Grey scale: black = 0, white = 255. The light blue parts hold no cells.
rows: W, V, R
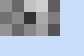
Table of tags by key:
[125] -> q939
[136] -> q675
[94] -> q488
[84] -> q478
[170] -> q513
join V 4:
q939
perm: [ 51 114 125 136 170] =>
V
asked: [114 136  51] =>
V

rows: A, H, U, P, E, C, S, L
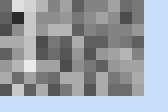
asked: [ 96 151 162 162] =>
C
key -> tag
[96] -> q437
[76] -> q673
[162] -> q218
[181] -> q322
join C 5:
q673
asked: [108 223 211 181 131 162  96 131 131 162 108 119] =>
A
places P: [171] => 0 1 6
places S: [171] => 0 5 6 8 11

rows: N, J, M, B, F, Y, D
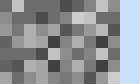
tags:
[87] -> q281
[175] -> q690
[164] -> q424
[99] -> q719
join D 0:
q424
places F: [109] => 0 1 2 6 9
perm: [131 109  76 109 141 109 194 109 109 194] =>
F
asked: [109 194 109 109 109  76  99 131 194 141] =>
N
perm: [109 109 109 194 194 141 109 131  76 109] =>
F

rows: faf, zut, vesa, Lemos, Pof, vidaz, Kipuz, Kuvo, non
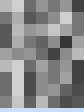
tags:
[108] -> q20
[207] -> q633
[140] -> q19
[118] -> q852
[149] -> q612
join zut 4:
q19
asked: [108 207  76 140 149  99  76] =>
Kuvo
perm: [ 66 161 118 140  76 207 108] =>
Kipuz
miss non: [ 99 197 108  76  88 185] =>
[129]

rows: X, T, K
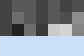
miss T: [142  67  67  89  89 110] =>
[78]
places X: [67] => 0 3 5

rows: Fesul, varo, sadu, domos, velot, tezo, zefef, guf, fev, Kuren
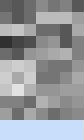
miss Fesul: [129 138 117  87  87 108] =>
[96]
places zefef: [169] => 1 6

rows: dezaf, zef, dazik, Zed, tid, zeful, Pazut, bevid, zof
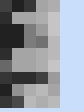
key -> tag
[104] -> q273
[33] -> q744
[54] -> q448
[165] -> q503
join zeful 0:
q273
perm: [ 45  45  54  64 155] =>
Pazut
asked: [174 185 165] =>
bevid

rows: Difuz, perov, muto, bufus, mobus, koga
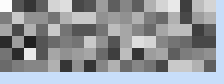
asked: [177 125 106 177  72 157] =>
perov
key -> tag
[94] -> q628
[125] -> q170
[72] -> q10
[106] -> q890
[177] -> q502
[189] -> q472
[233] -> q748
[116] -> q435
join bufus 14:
q435

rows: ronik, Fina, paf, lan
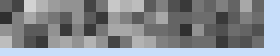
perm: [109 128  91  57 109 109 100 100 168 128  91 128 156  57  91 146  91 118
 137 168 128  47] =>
Fina
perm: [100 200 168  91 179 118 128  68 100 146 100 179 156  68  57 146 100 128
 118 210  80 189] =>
ronik
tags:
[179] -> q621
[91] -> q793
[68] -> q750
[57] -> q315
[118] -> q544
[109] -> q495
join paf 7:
q315
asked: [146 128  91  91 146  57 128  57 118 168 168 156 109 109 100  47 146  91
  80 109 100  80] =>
paf
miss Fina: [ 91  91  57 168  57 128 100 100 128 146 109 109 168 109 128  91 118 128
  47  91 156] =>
[137]

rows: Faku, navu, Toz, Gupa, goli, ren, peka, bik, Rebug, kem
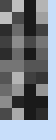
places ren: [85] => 2 3
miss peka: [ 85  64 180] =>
[53]
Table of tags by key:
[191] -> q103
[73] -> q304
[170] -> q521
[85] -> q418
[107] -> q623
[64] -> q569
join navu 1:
q304

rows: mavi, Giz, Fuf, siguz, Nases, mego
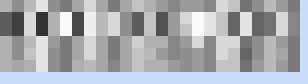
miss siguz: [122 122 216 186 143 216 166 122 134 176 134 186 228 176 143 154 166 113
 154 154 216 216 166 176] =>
[207]
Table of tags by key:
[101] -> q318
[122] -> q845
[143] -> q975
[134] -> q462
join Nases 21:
q975

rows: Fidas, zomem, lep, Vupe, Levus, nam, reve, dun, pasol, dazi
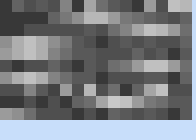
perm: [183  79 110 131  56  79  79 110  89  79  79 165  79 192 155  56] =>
lep
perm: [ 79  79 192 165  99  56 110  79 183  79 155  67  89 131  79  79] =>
dun
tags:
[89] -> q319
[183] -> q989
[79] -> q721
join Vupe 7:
q721
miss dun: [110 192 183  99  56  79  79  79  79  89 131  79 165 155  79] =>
[67]
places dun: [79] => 0 1 6 8 14 15

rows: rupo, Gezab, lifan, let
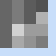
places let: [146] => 2
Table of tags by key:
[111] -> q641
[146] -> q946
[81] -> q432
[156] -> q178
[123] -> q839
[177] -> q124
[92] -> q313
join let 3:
q839

